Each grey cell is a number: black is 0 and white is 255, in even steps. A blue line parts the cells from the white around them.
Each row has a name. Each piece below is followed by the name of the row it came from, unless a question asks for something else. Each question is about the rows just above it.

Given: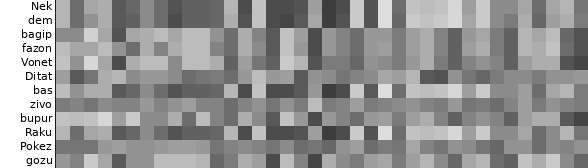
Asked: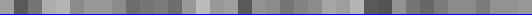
Ditat
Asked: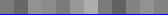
Vonet
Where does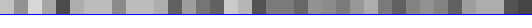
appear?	Vonet
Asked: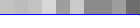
bas
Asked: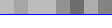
bagip
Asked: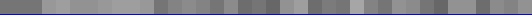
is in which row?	Pokez

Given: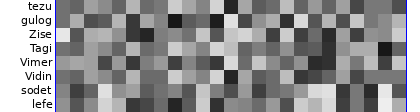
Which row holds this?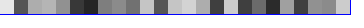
Zise
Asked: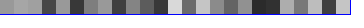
Vimer
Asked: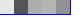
Zise

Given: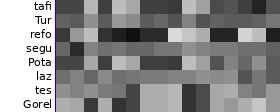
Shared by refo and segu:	[43]
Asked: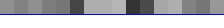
tes
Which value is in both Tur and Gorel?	[152]
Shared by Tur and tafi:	[83]
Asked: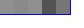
laz

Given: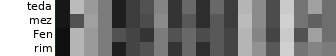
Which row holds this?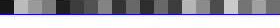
teda
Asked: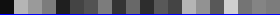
rim
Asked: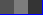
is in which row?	rim
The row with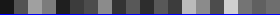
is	mez

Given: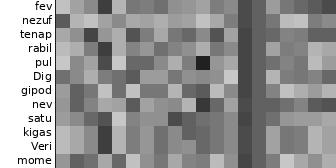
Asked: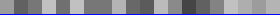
gipod
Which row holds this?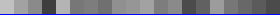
fev
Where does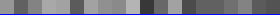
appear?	nev

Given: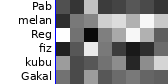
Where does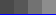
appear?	kubu
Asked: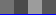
Gakal
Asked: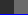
fiz
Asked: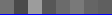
Gakal
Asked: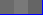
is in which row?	Gakal

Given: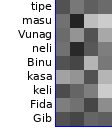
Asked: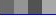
Vunag
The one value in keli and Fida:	[126]
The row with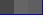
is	Gib
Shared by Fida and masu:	[113]

